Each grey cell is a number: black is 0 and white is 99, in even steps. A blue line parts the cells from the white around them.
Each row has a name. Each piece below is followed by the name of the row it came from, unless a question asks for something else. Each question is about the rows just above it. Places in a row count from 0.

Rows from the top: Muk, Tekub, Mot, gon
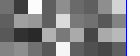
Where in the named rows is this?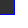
Mot, 1
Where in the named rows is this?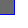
Muk, 5
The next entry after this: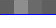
[55]
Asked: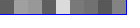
Tekub
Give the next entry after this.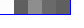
[55]
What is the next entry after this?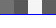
[31]

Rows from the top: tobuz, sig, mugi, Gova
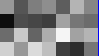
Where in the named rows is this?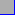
mugi, 3
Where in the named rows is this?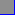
tobuz, 3

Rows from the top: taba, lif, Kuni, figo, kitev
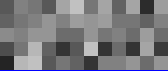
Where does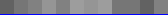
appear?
lif
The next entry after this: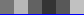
[20]
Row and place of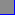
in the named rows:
Kuni, 0
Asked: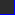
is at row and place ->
taba, 10
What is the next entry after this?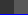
[75]
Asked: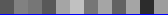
taba
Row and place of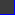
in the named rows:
figo, 11

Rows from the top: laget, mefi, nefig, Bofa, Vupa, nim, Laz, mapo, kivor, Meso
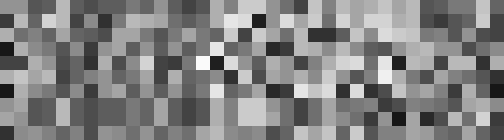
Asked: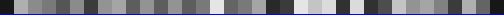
Laz
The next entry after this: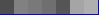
[54]
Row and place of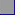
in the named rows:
Meso, 30

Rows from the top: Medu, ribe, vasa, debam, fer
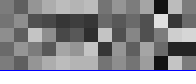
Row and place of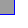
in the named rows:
fer, 10
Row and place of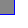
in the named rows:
vasa, 9

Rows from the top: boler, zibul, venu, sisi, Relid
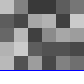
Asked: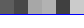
zibul
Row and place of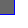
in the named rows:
venu, 0
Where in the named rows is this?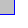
boler, 0

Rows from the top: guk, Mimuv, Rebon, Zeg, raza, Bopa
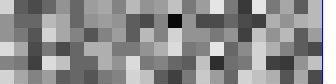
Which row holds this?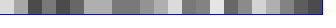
Zeg
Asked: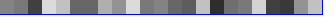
raza
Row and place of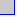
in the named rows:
Bopa, 14
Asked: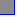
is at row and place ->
Zeg, 17
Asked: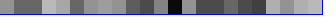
Mimuv
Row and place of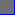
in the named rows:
raza, 16

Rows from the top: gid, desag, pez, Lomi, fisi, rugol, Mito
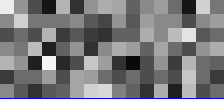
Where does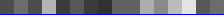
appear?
pez
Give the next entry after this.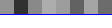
[30]
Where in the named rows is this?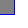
Mito, 8
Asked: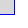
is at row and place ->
Mito, 7
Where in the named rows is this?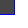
desag, 7

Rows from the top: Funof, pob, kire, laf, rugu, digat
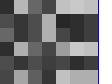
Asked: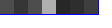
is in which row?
pob
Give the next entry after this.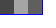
[21]
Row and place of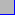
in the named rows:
Funof, 1
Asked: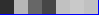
Funof
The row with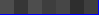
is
rugu

